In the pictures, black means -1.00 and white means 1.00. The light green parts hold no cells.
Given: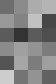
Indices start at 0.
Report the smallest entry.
-0.60
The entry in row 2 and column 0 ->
-0.29
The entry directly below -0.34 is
0.61
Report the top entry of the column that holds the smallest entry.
0.09
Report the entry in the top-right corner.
0.41
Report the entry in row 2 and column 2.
-0.29
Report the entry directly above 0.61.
-0.34

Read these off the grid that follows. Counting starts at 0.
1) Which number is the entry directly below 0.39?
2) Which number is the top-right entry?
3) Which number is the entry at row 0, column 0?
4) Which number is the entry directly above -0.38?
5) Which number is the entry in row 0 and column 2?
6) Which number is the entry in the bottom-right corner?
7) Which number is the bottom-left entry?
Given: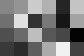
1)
-0.06
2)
0.54
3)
0.05
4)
-0.12
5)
0.59
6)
-0.49
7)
-0.55

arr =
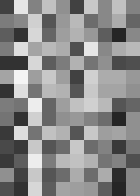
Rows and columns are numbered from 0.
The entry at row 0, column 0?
-0.49
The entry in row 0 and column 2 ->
0.02
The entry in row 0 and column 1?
0.80
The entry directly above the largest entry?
-0.61
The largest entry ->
0.91
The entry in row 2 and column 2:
0.69
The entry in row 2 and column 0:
-0.27
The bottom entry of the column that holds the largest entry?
-0.61
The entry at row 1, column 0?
-0.03
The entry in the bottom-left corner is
-0.38
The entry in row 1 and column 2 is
0.63
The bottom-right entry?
0.07
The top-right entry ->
0.02

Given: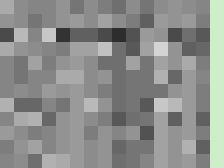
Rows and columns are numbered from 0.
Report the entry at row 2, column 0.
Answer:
-0.42
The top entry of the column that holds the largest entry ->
0.10
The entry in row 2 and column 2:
0.04
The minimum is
-0.65
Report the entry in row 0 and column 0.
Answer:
0.33
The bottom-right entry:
-0.02
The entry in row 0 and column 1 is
0.10
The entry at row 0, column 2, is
0.04
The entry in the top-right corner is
0.04
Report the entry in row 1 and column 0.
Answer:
0.15
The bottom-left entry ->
0.04
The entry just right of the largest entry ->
0.15
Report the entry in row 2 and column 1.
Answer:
0.45
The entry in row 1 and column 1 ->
0.10
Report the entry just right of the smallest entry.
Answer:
-0.36
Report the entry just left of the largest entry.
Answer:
0.27
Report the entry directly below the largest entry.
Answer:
0.27
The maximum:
0.66
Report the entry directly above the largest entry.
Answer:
0.15
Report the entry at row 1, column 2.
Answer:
-0.08
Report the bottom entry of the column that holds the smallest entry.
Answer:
-0.13
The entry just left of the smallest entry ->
-0.42

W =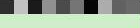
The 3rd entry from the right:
0.35
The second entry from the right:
-0.24
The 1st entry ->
-0.63

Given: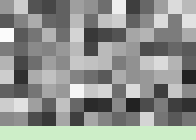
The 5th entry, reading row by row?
-0.24
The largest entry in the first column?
0.97
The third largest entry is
0.87
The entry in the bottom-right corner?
-0.08
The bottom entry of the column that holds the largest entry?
0.08
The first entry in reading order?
0.19
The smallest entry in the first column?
-0.30
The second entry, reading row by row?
0.61
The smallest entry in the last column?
-0.73
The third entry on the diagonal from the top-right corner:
-0.03
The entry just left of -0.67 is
-0.19
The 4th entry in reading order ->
-0.45
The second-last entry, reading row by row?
-0.30
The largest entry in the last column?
0.77
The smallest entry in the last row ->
-0.56
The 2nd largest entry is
0.92
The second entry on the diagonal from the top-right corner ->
-0.03
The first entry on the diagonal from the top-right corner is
0.46
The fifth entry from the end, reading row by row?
-0.08
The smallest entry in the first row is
-0.51
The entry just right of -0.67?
-0.62
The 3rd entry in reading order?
-0.35

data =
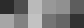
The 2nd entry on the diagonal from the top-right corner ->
-0.21
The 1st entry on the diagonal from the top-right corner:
-0.27
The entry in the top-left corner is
-0.66
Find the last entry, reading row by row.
-0.61

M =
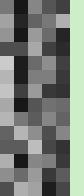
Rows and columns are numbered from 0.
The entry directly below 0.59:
0.42
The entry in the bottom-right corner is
-0.44
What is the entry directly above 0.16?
0.27
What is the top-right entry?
-0.50
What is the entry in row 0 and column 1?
-0.82
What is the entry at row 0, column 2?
0.05
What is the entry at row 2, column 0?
0.16
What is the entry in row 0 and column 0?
-0.06
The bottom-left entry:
-0.39
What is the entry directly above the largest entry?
-0.39
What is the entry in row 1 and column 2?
-0.22
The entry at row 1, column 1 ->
-0.71

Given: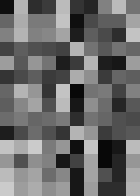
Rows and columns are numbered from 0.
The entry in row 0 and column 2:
-0.65
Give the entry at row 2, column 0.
0.01
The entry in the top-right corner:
-0.10
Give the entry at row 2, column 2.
0.01
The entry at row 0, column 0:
-0.88
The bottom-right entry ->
0.41
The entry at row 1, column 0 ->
-0.20
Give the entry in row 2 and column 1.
0.41
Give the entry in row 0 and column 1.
0.41
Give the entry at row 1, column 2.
-0.04
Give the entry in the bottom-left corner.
0.59
